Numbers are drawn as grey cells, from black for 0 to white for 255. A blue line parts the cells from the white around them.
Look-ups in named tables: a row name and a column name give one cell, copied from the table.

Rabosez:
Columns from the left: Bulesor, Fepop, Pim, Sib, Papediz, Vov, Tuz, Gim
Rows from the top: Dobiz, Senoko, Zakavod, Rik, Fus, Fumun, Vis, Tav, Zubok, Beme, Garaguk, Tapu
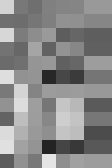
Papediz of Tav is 197
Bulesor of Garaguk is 224
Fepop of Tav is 221
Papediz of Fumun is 71
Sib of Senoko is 127
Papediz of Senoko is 145

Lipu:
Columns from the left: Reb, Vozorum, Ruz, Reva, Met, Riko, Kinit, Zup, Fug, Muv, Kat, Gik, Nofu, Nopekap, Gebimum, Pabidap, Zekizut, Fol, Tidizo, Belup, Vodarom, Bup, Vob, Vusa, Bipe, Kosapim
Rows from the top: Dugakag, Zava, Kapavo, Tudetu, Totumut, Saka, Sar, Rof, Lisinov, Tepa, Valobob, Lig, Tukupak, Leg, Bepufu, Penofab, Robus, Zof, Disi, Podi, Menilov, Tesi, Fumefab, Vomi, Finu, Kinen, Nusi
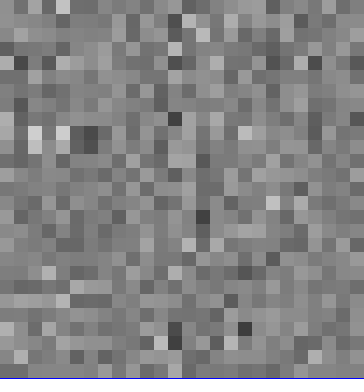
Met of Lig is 102
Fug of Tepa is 152
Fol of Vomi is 61
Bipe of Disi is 136
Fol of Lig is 134
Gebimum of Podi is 107
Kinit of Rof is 122
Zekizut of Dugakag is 142
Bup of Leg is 94
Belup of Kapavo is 105

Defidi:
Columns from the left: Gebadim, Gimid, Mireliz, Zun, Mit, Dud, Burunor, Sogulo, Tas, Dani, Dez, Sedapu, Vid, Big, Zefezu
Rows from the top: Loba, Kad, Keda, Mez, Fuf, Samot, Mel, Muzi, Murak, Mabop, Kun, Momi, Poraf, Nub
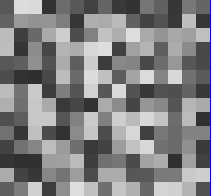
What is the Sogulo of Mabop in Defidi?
76
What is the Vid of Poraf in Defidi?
122
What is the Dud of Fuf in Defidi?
94
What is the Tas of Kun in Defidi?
156
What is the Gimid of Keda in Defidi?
63
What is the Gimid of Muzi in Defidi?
111
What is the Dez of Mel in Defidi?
57
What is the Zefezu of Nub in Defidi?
81
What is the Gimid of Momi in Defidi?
48
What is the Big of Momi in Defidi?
161
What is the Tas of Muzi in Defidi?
139
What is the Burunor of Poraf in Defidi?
76
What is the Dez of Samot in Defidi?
219
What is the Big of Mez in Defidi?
138
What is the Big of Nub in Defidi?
180
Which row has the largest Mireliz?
Loba

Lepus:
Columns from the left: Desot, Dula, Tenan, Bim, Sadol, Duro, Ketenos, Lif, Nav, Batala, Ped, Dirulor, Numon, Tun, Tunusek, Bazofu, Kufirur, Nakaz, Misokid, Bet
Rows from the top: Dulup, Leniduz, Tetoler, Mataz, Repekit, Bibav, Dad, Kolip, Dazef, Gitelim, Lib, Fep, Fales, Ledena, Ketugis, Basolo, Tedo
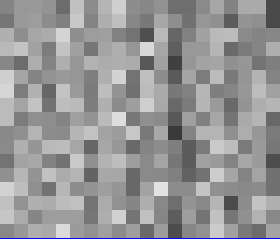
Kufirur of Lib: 189
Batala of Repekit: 171
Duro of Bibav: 150
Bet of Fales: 113
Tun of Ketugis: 148
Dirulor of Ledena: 226

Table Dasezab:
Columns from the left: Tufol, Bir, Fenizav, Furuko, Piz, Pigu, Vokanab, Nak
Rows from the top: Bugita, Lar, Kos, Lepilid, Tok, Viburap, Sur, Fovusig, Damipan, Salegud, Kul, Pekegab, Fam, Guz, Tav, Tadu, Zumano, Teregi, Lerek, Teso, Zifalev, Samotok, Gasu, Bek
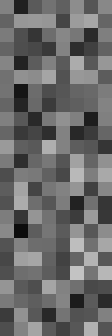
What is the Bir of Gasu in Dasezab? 146
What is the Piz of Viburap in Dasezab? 82
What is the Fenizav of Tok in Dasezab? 92
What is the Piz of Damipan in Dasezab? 145
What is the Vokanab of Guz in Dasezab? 64
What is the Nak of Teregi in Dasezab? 167
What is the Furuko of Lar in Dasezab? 150
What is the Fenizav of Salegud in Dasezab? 69
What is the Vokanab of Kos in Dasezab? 42
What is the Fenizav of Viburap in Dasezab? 140
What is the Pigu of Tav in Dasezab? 34
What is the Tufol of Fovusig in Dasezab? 101
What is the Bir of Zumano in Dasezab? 12
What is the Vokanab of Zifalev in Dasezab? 73
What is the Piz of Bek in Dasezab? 65
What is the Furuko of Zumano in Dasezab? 118
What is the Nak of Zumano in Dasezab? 140
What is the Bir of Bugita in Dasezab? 32
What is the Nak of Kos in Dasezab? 127
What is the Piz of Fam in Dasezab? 72
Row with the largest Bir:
Tav

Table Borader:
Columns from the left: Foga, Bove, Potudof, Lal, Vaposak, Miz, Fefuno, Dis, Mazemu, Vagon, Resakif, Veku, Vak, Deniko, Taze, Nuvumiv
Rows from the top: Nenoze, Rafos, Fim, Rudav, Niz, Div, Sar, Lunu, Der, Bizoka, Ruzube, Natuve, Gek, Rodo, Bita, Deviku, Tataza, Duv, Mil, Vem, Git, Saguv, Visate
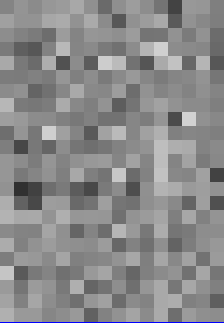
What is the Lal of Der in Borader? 139
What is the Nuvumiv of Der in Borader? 136
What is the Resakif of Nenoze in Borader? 141
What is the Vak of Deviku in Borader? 127
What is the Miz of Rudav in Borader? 133
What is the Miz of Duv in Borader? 143
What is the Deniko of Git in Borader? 167
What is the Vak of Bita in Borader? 137
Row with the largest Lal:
Bizoka

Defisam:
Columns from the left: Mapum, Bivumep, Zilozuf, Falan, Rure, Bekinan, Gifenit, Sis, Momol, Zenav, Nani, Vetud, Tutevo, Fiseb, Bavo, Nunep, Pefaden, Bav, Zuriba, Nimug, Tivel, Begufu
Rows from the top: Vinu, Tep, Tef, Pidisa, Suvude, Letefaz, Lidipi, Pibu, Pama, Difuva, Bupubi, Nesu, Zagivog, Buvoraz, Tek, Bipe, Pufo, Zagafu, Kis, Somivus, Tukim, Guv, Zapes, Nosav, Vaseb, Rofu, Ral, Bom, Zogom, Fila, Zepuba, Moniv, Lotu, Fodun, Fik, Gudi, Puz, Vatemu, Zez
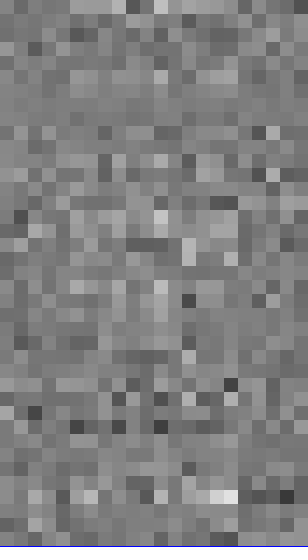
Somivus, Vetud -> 127
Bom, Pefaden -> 67
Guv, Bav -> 126
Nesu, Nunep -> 144
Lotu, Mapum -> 131
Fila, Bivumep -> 111
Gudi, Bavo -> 169

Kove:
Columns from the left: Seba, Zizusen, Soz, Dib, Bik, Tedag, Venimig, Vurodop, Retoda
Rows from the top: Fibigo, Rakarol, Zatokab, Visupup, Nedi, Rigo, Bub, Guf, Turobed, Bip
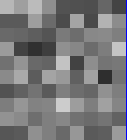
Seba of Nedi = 113
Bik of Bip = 105
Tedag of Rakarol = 164
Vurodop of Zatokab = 138
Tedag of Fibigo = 80
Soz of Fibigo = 187
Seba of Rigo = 138
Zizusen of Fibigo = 159
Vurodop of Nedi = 116

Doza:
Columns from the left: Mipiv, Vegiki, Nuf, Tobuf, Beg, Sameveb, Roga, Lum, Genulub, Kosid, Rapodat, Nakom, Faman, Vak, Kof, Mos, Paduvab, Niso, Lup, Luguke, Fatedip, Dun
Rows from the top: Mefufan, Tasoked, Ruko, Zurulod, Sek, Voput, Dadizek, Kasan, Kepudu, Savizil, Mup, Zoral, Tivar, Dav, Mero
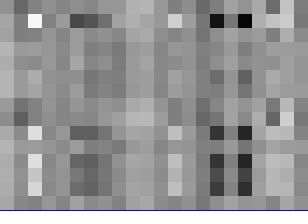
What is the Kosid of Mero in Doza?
160
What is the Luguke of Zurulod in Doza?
157
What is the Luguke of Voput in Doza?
170
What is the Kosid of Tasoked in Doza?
175
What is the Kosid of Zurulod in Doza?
152
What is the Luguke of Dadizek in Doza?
164
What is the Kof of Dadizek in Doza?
128
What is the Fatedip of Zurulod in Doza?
155
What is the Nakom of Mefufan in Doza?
152
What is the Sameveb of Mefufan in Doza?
143
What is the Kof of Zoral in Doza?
123
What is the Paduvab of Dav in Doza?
131
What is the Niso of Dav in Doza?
47
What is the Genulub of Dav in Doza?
143
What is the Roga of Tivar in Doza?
103
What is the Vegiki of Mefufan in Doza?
103
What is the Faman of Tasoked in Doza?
207
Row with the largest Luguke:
Tasoked

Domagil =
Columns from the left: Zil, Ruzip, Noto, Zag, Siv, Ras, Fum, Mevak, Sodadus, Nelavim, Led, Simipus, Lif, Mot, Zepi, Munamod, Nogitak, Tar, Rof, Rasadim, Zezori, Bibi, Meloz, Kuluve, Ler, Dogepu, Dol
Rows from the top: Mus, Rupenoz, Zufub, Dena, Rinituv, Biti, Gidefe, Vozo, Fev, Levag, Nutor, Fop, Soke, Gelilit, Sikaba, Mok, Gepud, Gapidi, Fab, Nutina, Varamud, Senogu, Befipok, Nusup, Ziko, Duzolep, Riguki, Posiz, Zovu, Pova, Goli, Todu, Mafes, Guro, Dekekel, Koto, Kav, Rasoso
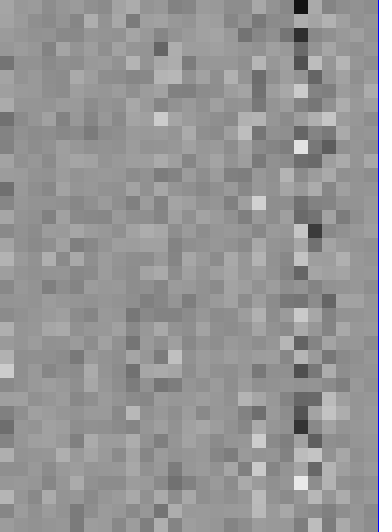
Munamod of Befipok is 140
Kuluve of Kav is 128
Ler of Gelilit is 160
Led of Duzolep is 151
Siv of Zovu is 156
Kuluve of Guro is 180
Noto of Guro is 153
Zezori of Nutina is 133
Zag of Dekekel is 134
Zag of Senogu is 156
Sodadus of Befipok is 150
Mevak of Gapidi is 148
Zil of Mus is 165
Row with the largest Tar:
Levag

